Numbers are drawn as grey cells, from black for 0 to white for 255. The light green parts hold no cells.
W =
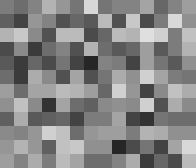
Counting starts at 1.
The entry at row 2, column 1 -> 96
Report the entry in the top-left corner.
124
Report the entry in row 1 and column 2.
109
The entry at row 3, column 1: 179
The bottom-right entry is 187
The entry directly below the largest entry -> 158
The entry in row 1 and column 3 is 131
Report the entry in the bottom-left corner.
158
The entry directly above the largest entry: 75
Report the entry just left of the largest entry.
179
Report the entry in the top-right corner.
158
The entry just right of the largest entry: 208
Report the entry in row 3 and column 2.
200

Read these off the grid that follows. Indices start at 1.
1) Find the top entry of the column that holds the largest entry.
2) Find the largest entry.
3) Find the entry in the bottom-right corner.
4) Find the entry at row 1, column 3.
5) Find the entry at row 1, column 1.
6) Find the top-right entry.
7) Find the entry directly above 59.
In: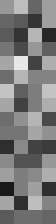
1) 189
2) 231
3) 102
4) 102
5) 151
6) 159
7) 145

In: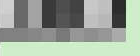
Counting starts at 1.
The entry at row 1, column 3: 163
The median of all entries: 135
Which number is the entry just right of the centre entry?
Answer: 72
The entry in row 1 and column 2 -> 105
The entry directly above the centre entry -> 78
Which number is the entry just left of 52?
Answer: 184
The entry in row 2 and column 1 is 199
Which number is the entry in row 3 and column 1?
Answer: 129
